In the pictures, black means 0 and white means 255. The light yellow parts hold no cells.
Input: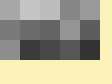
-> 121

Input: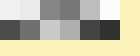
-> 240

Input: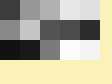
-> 137

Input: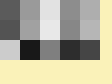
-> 83

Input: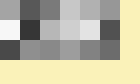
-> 247

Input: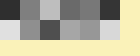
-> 47

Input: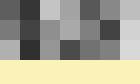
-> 122

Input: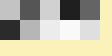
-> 195

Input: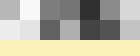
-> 183

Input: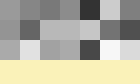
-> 148
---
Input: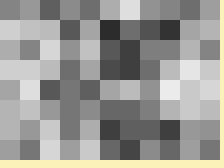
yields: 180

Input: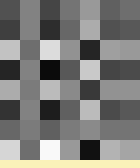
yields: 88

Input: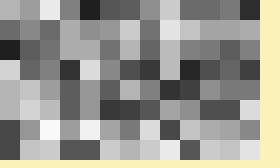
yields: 172

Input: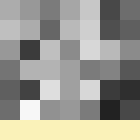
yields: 95

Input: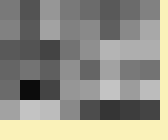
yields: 168

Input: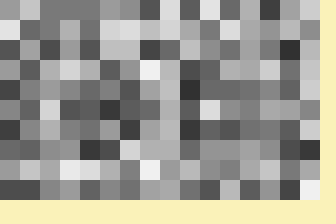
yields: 141

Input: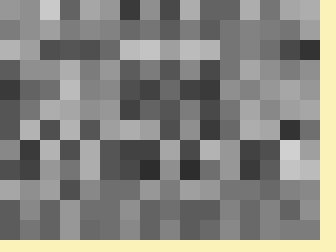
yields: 159
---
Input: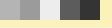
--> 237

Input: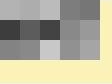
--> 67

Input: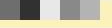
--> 232

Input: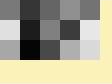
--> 128

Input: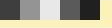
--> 232

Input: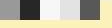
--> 247

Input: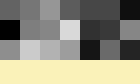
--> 217

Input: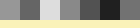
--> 137

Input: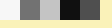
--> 196

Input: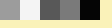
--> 88
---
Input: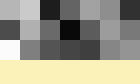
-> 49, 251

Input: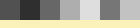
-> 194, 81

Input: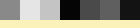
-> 19, 137

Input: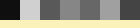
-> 68, 15

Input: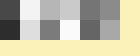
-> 139, 45

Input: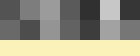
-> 54, 105
